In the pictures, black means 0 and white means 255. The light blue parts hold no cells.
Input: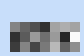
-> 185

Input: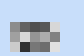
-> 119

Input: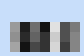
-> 214

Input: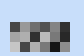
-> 121

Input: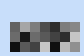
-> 16

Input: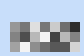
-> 88

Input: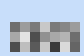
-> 58

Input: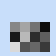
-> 85

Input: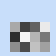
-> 76

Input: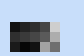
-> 17
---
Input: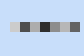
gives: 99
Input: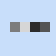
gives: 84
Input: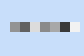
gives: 242
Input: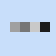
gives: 28
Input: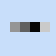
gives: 202
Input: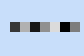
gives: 125
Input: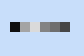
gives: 70
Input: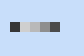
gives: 75
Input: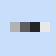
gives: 232
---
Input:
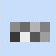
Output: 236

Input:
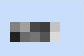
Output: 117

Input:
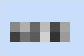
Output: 209

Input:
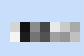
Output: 160

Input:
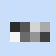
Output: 107

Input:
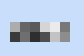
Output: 78

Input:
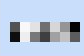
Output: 161
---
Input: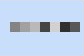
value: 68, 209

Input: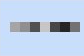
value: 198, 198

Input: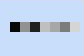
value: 191, 213

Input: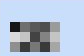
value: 67, 217

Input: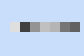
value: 192, 223

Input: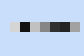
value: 134, 213
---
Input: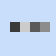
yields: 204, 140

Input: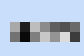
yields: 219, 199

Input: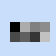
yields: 193, 172

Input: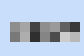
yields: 205, 184

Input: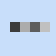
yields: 192, 172

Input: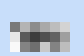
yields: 249, 231

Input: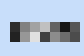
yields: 224, 192

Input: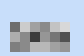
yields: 216, 204

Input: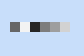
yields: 243, 210

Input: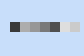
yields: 222, 203
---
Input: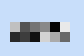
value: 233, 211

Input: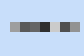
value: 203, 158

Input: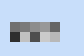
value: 202, 193

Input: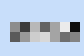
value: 235, 216

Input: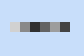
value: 209, 157

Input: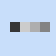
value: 204, 174

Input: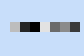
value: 226, 189
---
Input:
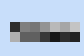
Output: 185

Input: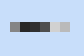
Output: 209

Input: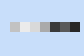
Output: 58

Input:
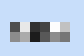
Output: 253

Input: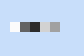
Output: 161

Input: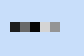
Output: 148
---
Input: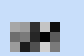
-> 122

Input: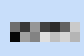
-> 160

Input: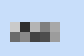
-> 136

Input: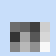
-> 164

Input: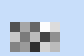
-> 123

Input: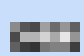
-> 180

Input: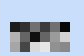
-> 101
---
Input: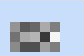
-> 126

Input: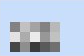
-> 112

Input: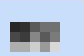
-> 216

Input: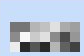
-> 65

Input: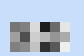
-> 238

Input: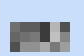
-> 157

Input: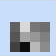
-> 139
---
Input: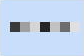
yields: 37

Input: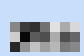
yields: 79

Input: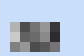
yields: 107

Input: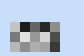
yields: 153

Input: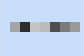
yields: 187

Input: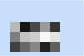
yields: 204
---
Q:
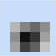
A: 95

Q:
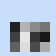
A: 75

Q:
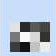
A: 194

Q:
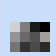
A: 73

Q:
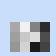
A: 24

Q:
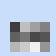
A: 240
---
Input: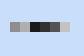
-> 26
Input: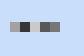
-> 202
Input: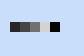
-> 113
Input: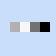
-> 114
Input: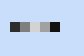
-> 211
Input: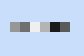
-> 239
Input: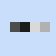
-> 217
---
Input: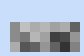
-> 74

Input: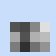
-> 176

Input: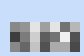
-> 240

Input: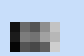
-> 161

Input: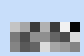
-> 77

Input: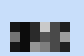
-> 73

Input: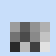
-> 137

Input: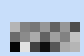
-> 130
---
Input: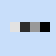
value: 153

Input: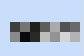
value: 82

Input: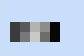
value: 141

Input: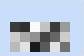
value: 59

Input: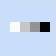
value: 147

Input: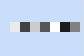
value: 28

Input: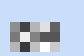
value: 224
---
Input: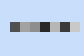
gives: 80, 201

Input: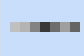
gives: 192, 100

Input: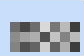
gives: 109, 61

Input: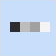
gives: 45, 244

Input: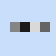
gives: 133, 100

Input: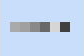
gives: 170, 64

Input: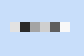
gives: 226, 248
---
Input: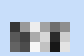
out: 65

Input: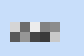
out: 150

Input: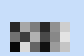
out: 61

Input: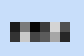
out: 201

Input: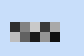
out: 97

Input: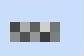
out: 83
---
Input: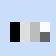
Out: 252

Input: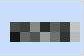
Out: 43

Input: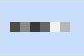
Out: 102

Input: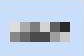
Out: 211

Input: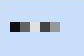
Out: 68

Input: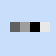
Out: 232

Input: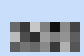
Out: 127

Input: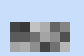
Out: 173

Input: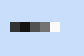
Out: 115

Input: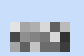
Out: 216
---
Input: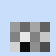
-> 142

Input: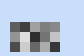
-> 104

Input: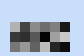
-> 98

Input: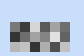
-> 52

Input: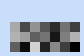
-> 210

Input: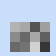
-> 209

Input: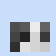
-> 212

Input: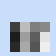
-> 85

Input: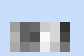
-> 138
